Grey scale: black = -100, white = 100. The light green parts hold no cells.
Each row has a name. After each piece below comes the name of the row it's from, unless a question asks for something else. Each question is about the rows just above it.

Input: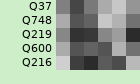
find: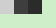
Q216
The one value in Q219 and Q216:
-66
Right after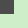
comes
45
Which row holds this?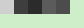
Q216

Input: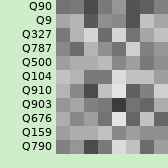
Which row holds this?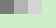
Q327
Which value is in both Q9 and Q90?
-35
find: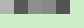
Q9
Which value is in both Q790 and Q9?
51
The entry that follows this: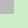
7

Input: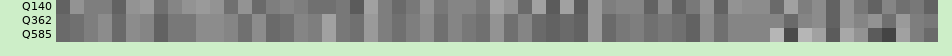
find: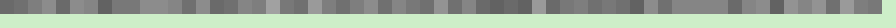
Q362

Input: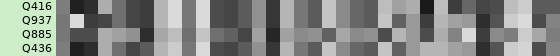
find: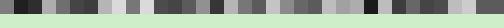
Q416
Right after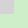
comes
-40

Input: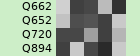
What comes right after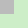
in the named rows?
-61
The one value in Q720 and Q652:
-50
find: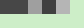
Q720
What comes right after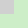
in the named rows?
-50
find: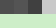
Q652
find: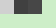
Q662

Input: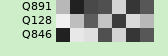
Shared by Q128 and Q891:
44
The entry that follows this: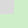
44

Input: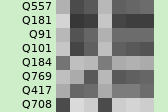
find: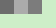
Q417
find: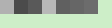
Q557
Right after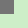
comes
50
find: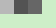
Q91

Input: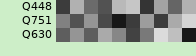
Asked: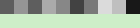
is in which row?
Q630
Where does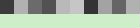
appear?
Q448

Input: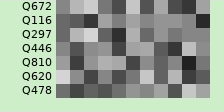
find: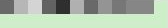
Q297
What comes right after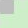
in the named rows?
10
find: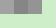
Q116
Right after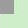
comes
-51
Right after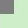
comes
27

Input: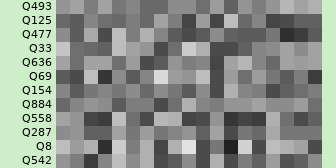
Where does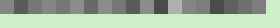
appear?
Q154
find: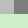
Q477
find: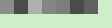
Q154
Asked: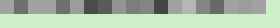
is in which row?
Q636
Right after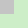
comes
-13
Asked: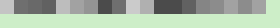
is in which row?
Q33
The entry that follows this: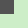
-24

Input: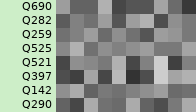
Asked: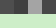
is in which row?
Q397
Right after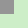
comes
-5
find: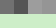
Q259
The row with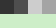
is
Q397
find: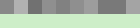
Q525
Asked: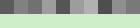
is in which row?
Q282
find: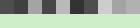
Q397

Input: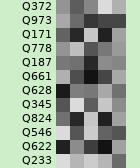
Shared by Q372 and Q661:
38
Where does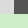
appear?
Q546
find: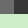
Q973
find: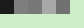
Q628
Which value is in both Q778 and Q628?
-6

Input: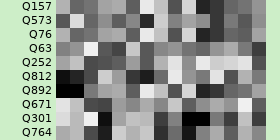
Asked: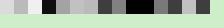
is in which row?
Q301
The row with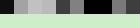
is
Q301

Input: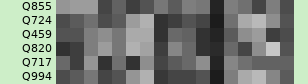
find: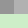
Q994
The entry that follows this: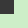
-46
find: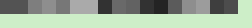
Q459
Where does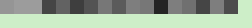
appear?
Q855

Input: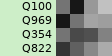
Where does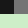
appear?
Q969
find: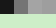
Q969
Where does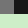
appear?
Q100

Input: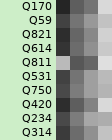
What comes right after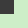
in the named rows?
-15
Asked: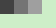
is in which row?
Q531
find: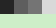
Q170

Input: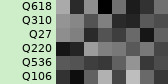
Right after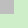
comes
-18
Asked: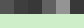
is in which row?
Q536
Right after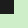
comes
-61

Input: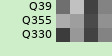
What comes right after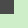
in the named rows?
14
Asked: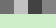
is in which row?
Q39
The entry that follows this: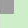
-42

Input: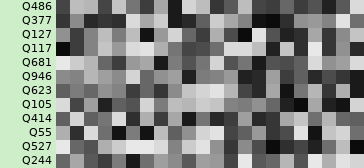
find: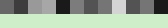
Q681
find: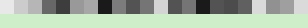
Q681
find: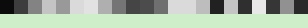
Q117
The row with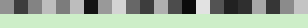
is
Q127

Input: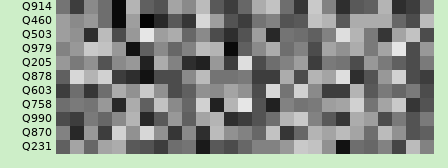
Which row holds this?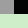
Q460
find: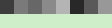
Q990
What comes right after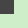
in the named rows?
47
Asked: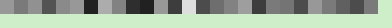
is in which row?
Q205
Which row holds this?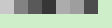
Q990
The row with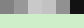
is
Q231
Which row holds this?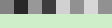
Q870

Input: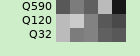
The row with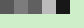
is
Q590
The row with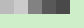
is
Q120
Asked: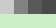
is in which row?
Q120
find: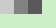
Q120

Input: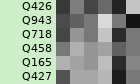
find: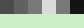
Q943
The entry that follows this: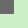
-72
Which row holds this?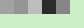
Q165
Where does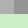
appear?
Q458

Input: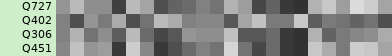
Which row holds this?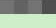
Q402
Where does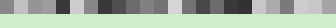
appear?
Q451

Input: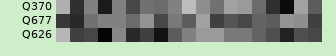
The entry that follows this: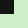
-28
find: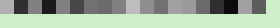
Q370
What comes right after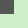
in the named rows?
-44
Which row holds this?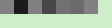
Q370
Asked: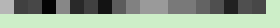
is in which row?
Q626
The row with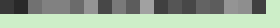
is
Q677

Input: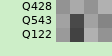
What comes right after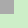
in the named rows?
15
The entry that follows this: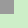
-48
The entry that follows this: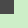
27
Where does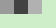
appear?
Q122

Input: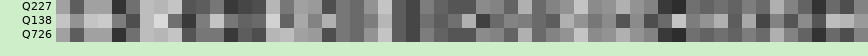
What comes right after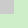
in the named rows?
-2
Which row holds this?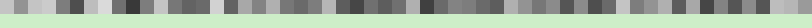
Q138
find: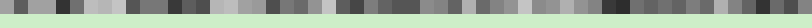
Q726

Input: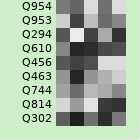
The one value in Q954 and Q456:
72
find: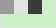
Q814
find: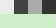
Q294
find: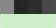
Q610
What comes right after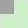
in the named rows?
-16
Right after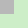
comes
33
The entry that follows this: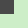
-37

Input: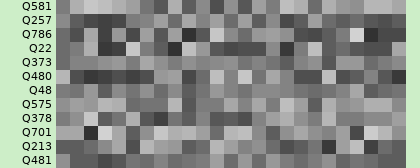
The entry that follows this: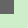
-9
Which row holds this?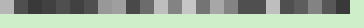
Q480

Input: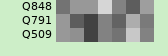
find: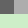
Q791
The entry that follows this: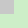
2
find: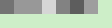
Q848
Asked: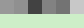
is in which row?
Q509
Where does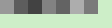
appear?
Q791

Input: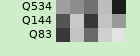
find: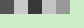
Q144
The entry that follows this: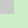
-56

